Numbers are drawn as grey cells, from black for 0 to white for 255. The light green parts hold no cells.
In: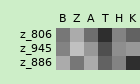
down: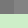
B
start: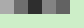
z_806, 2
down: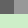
K
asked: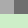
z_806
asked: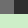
z_806

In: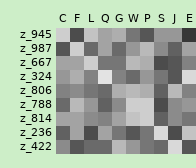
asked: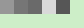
z_422
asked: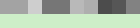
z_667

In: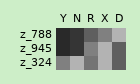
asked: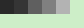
z_788
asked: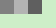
z_945
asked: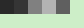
z_945

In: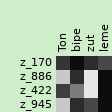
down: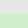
zut
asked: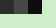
z_945
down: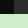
bipe
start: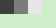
z_422, 1
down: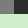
bipe
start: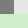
z_422, 2

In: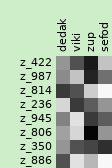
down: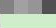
dedak
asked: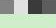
z_945
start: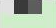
z_945, 2
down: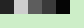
zup
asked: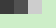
z_814

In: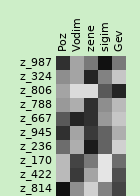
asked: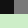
z_987
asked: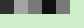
z_987
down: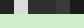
zene
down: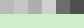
Gev

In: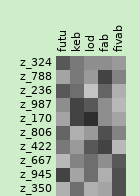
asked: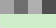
z_945
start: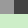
z_788, 3
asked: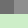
z_667
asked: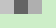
z_236
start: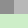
z_987, 4
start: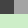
z_945, 1
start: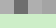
z_350, 1

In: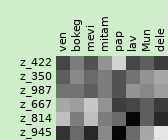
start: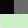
z_945, 5
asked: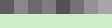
z_350
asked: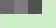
z_350
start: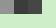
z_667, 4

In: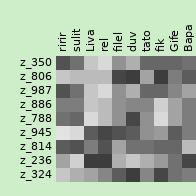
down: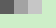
ririr
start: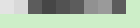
z_945, 1
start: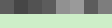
z_945, 3
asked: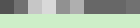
z_350
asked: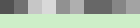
z_987
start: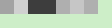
z_236, 1

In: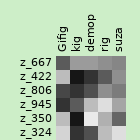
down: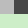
Gifig
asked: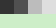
z_324
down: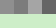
suza
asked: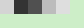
z_324
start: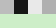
z_350, 1
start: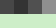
z_806, 1
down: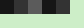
kig

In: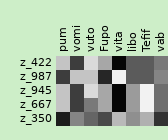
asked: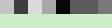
z_422
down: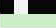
vita
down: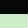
vita
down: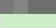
vab

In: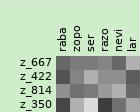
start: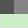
z_422, 1
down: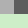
lar
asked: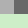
z_814

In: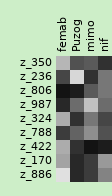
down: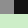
mimo
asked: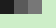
z_806
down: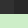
Puzog
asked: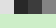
z_886
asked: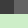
z_788
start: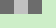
z_987, 2

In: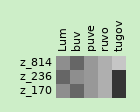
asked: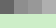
z_236
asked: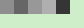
z_170
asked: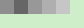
z_814
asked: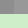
z_236

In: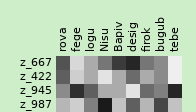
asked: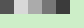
z_667
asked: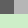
z_987
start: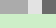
z_945, 4
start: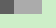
z_945, 3
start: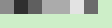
z_945, 1

